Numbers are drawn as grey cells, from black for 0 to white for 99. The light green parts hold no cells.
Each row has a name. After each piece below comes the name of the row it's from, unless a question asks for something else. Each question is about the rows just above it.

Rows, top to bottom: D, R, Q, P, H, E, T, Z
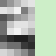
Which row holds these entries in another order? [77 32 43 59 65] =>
Q
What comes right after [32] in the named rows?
[43]
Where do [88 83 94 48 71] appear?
R
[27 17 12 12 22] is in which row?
E
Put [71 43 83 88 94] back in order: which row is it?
H

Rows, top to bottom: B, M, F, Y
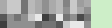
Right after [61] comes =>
[66]
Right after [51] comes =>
[78]
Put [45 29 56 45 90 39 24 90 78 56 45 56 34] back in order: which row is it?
F
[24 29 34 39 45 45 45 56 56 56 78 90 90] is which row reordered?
F
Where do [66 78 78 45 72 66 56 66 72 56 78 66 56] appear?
M

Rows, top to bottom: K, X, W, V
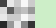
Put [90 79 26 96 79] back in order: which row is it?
K
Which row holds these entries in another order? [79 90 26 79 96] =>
K
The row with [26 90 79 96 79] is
K
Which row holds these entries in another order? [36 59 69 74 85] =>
X
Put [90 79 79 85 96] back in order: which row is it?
W
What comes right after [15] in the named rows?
[59]

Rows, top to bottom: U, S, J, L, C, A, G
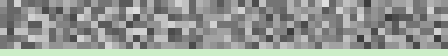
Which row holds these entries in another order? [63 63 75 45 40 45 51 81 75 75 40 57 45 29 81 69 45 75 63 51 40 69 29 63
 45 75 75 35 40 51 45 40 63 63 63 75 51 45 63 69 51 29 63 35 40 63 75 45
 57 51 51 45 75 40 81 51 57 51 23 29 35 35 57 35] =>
J
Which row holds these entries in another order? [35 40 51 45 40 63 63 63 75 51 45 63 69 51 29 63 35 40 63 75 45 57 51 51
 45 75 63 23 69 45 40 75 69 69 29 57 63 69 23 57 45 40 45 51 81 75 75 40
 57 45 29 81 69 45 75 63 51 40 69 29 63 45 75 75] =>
A

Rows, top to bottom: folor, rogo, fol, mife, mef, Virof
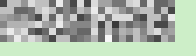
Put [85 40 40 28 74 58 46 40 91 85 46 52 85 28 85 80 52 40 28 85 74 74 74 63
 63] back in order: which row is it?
folor
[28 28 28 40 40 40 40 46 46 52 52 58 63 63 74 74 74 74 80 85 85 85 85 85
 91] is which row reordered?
folor
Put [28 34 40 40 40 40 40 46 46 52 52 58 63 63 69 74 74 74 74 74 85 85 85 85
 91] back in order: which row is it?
mef
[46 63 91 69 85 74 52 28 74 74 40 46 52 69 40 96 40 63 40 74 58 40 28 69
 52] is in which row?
Virof
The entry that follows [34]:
[46]
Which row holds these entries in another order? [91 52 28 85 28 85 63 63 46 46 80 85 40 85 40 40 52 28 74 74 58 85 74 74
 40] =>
folor
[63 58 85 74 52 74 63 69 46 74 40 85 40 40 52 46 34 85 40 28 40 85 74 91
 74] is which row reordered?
mef

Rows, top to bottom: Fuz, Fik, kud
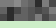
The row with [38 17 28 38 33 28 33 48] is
Fik
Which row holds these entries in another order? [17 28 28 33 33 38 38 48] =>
Fik
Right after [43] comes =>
[38]
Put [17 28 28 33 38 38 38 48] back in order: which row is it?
kud

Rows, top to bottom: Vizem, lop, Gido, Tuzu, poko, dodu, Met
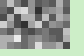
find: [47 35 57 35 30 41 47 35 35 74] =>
poko
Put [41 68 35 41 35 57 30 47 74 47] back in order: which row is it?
Vizem
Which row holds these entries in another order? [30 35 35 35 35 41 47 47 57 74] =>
poko
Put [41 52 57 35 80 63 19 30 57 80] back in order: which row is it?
Tuzu
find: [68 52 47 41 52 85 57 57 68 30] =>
Met
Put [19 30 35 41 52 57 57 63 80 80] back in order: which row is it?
Tuzu

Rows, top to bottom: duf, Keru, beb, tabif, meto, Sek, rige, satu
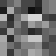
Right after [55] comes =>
[27]
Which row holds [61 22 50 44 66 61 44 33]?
satu

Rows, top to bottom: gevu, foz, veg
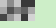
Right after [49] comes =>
[38]
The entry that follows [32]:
[49]
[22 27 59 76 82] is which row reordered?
veg
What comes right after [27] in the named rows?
[59]
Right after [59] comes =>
[76]

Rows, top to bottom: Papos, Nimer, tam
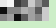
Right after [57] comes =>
[35]
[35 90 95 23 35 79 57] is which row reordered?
Papos
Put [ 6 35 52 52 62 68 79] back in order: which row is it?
Nimer

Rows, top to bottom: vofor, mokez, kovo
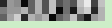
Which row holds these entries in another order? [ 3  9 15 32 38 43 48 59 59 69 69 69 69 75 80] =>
mokez
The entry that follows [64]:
[80]
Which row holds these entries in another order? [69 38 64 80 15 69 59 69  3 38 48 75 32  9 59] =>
kovo

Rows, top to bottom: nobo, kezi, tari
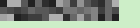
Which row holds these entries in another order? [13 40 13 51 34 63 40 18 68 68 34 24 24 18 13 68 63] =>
tari
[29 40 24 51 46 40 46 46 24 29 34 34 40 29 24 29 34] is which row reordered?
kezi

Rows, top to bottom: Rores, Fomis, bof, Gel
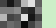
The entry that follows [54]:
[20]
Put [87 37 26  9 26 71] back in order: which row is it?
Rores
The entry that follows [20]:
[14]
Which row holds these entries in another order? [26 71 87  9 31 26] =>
bof
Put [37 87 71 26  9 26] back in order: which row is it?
Rores

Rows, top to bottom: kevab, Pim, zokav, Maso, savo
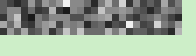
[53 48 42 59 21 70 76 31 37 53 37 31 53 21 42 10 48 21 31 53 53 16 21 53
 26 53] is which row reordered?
Pim
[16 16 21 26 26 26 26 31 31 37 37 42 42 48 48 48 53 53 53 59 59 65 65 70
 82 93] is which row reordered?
Maso
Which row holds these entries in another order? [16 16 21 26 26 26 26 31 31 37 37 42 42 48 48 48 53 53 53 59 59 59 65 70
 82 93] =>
kevab
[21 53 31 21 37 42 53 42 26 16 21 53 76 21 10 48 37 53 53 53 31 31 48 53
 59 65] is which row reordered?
zokav

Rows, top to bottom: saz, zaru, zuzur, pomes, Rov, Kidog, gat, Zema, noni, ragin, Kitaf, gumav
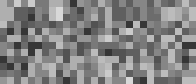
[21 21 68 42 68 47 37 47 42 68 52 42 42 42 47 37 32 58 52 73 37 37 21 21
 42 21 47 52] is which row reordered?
gat
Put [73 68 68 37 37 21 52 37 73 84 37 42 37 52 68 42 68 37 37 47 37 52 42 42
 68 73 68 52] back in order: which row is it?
zuzur
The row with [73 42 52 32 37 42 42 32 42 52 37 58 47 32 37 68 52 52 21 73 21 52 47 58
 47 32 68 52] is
pomes
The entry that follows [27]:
[52]
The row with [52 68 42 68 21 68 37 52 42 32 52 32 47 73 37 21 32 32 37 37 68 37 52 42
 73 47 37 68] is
Zema
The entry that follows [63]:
[42]

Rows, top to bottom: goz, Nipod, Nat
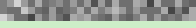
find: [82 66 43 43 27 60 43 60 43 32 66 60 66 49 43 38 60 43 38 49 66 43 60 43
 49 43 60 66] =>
Nat
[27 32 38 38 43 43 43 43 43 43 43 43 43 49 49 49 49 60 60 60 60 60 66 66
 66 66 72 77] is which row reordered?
Nipod
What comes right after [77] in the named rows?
[60]
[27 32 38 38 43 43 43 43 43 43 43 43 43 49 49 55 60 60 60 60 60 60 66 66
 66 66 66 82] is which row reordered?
goz
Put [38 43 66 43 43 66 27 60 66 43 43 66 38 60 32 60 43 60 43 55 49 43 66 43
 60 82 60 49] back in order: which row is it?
goz
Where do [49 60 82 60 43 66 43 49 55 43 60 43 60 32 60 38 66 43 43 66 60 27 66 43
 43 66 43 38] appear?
goz
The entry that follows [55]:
[43]

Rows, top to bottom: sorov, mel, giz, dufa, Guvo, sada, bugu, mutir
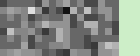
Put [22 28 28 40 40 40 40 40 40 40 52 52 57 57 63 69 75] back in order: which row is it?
bugu
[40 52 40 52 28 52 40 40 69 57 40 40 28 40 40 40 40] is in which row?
sada
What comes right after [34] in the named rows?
[40]
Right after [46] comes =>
[40]

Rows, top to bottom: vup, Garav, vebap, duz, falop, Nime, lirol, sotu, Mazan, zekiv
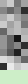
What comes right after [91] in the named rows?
[79]
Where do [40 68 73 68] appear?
falop
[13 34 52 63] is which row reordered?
sotu
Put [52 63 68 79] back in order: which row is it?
vebap
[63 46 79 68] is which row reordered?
vup
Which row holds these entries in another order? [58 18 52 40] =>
lirol

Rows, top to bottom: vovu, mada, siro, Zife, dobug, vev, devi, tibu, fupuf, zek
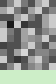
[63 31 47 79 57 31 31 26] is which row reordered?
devi
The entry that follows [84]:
[36]
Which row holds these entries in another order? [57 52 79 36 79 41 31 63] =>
vev
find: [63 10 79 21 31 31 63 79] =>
Zife
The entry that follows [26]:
[31]
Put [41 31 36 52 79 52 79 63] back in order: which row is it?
zek

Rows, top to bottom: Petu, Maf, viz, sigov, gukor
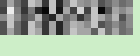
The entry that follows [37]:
[76]
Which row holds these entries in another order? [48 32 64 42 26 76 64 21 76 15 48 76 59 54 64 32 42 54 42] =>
Petu
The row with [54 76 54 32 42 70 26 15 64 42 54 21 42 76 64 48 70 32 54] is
viz
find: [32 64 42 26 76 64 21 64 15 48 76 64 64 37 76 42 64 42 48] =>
gukor
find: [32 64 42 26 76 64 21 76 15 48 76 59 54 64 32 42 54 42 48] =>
Petu
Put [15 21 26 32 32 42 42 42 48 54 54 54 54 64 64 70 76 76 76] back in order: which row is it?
sigov
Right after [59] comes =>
[54]

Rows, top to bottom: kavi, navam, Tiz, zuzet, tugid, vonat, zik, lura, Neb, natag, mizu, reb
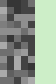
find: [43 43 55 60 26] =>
lura
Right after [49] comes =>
[43]
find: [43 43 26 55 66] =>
reb
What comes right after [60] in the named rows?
[26]
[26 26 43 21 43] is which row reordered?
vonat

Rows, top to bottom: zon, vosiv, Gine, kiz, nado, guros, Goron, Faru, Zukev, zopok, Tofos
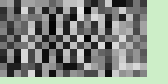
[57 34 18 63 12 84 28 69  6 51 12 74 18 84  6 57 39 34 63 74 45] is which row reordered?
Faru
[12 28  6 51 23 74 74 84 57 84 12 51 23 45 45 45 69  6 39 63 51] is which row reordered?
Goron
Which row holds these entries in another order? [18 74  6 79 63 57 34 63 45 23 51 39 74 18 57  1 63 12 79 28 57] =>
kiz

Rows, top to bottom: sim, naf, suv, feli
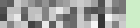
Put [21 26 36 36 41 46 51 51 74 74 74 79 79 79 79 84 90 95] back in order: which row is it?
feli
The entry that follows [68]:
[57]
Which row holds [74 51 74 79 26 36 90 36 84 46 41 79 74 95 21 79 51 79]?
feli
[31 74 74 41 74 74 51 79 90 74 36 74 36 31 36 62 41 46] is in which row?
naf
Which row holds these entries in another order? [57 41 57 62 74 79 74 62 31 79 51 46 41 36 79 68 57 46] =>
sim
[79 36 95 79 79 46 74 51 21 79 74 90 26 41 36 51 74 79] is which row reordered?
suv

